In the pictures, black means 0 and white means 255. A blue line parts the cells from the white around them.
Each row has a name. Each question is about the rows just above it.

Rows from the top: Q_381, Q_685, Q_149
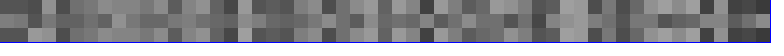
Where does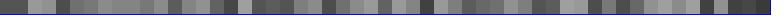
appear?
Q_149
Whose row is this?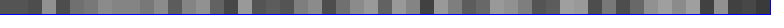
Q_381

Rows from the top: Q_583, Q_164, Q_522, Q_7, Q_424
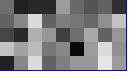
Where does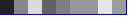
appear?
Q_424
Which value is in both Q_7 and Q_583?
[156]
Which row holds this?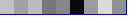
Q_7
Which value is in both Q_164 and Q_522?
[99]

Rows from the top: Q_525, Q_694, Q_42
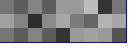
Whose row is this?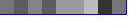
Q_525
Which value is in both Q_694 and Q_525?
[131]
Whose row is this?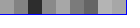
Q_694

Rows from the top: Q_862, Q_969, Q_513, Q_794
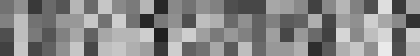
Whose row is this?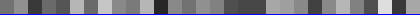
Q_862
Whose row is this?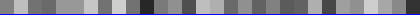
Q_969

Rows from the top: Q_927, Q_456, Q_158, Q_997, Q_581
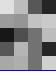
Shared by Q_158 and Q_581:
[114]
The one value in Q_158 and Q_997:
[114]
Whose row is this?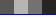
Q_997
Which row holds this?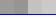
Q_456
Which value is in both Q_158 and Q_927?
[188]

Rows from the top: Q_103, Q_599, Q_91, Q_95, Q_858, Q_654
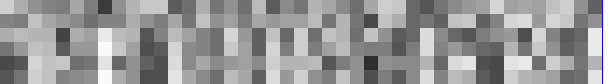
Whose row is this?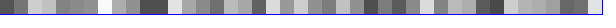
Q_654
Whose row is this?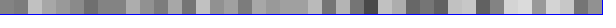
Q_599
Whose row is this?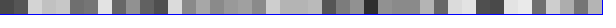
Q_858

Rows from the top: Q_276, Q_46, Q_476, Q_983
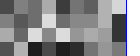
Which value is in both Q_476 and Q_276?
[171]
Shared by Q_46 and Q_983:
[178]
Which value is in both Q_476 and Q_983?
[150]
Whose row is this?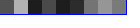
Q_983
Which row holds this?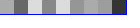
Q_476

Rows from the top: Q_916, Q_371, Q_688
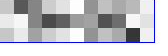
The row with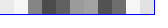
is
Q_371
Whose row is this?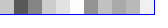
Q_916

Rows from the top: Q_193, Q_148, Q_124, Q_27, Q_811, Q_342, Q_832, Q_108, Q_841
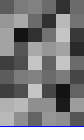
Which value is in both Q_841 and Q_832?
[99]
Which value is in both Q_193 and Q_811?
[107]
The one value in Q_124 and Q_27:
[163]

